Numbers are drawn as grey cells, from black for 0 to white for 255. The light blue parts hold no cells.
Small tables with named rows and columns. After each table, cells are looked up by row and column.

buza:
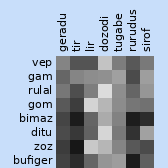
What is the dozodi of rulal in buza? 220
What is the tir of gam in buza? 133
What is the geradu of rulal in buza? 119
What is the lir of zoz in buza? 200
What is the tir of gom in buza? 61
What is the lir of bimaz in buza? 101
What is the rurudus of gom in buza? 118
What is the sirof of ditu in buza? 161
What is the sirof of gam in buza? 158
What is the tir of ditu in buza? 56
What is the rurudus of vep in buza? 88
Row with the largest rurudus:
gom

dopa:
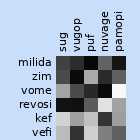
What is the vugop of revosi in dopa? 16
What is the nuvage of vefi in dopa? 127
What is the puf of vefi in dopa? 207
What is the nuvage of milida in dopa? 98
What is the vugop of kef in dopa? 159
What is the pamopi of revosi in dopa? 162
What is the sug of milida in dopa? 65
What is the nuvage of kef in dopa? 52
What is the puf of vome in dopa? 41
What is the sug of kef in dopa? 210
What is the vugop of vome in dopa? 75
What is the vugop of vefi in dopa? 50
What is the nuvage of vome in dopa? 11
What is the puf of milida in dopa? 8
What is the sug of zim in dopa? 74

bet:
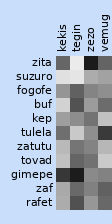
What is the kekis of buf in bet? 210
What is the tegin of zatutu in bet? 117
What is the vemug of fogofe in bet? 143
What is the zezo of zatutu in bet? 131
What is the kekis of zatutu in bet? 185
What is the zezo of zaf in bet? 129
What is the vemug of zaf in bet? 97
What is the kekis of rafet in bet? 172
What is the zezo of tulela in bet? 143
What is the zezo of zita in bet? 27
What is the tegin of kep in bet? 141
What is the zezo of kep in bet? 115
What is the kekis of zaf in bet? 169
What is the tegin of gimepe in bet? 28
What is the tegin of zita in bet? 235
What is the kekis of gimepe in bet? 55
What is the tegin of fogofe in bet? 97
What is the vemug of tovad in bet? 202
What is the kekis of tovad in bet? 193
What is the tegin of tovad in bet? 101
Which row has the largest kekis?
suzuro

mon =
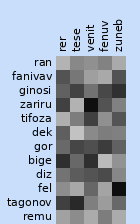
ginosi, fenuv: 72
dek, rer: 95
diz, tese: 92
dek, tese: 194
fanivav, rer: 83
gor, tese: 70
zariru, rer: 65
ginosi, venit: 114
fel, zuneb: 14
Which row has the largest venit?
remu

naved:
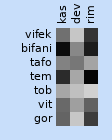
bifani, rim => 28
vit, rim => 97
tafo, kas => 130
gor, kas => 100
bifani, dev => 136
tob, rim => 208
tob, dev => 192

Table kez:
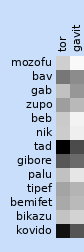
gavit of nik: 239
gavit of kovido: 85
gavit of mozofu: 249
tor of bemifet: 169
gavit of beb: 243
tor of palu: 193
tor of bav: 119
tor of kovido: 17
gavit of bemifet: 186
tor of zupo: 158
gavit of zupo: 185
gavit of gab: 151
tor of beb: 202
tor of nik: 204
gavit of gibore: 106
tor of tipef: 164

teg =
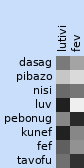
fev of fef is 146
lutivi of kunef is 33
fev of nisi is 118
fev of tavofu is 49
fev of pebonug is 41
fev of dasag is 164
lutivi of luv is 32
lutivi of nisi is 106
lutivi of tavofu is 112
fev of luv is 239
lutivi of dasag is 122

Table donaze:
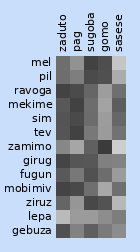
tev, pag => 66
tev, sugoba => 120
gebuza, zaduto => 80
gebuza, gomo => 122
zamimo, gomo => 59
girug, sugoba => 87
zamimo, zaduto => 135
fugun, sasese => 155
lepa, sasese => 125
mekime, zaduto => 88

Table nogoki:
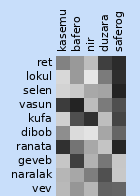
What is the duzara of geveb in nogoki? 119
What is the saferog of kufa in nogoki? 68
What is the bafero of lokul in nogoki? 154
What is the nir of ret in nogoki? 190
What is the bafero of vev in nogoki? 150
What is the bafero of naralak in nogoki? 167
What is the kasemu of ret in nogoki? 130
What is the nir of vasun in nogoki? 188
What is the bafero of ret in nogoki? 153

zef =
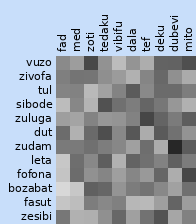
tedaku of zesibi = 144
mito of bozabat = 112
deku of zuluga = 100
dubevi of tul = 107
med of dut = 177
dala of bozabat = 124
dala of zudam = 160
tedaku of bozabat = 102
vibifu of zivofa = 155
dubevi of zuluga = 123
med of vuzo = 157
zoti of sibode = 180
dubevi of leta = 96
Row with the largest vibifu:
vuzo

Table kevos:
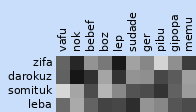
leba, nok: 170
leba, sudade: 45
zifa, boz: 120
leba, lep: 71
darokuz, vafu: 97
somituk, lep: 136
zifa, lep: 25
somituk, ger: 76
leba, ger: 148
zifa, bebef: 147
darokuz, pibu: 71
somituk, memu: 155
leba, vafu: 106
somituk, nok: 165
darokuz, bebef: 49
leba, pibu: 135
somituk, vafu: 215
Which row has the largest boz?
somituk

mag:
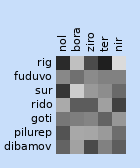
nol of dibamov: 99
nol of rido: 170
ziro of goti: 132
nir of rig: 219
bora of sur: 205
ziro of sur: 153
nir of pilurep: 109
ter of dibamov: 129
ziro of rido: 92
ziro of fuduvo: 139
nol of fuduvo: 136
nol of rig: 42
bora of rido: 92
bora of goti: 126
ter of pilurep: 154
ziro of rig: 75
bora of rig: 192

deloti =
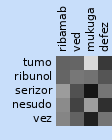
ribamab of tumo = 99
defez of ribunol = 85
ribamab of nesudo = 139
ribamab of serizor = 156
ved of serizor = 81
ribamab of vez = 133
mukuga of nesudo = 158
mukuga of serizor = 21
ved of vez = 98
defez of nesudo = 47
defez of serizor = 117
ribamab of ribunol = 101
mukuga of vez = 32
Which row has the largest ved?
ribunol

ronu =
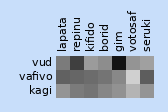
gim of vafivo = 136
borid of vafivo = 116
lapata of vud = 123
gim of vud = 19
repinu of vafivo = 102
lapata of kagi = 148
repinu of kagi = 123
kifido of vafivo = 108
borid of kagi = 134
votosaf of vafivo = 208
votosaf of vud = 148
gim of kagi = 146
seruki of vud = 160
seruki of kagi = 148
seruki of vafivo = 93
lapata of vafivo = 97
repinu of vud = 63
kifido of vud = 155
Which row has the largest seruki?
vud

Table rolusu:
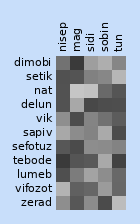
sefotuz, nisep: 87
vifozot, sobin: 155
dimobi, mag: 58
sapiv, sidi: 131
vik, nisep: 142
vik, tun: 92
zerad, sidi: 140
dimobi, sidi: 158
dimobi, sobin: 174
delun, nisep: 82
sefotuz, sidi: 141
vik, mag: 76
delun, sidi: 72
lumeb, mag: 124
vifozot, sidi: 102
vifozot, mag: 96
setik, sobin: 135
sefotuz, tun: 131
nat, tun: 85
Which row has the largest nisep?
vifozot

